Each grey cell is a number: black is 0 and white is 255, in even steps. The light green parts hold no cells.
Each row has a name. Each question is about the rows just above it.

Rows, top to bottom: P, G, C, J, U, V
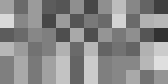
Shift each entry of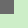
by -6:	[100]
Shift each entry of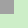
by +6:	[167]

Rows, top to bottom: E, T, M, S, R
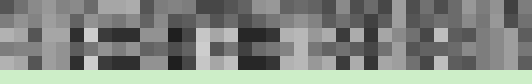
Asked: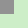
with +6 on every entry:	[152]
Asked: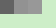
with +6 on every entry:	[105 152 158]
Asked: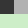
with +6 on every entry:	[ 59 184]
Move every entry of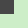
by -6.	[65]
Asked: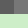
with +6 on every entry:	[ 99 125]

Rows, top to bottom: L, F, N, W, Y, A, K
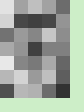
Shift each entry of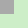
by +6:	[175]
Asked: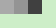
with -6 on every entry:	[163 142  58]
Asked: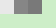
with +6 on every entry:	[238 140 127]
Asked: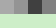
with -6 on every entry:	[163 142  58 122]
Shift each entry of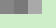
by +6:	[140 127 175]
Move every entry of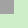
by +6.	[168]
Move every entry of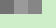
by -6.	[108 148 128]

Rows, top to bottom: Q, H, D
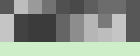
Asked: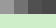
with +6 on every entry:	[160 120  86  79]
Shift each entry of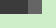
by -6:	[53 53 95]
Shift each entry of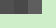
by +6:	[ 86  79 100]

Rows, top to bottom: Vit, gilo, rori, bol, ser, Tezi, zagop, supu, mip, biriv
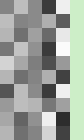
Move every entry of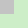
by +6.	[201]
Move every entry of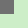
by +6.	[118]
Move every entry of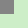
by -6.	[126]

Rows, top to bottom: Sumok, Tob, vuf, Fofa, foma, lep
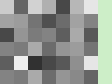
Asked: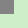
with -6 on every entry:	[125]
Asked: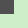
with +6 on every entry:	[86]
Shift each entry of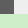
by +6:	[100 244]
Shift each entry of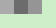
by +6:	[176 114 155]
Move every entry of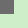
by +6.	[114]
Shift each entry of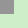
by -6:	[143]

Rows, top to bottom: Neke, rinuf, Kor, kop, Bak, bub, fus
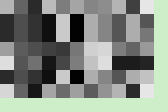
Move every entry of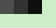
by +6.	[84 56 21]
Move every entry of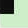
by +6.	[21]

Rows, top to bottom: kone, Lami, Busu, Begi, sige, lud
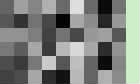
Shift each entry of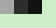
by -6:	[161  39  12]
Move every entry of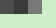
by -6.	[ 72  52 114]
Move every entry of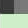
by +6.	[ 64 126]
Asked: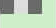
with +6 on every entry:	[112 227 112]
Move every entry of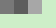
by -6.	[114  87 161]
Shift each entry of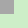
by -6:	[161]

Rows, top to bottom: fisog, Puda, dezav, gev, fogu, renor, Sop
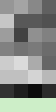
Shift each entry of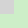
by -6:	[206]
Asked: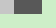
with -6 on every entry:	[192  82  82]

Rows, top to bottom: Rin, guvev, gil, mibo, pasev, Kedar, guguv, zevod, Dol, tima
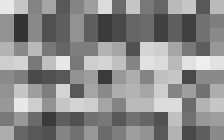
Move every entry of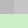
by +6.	[192 204]
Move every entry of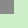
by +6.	[144]
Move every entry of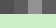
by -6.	[ 75  88 140  88]
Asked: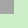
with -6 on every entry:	[159]
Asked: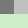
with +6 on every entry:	[126 198]

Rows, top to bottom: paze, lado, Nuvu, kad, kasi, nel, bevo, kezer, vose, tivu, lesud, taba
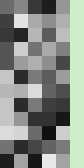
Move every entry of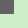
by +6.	[105]
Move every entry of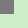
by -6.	[116]

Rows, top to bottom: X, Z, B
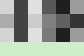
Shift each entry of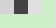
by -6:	[205  61 218]
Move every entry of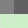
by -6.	[122  91]
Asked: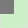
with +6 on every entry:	[128]
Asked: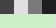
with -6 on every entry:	[ 61 218 116  25]
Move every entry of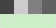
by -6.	[ 61 198 122  91]
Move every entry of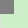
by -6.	[122]
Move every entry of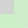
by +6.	[217]

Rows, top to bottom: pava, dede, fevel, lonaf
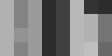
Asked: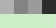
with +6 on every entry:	[183 137 161  50]
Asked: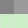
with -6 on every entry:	[125 149]
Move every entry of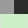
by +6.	[161  50]
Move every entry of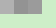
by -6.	[171 141 149]
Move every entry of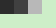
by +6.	[ 50  70 190]
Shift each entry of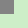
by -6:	[125]
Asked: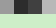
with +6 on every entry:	[161  50  70 190]

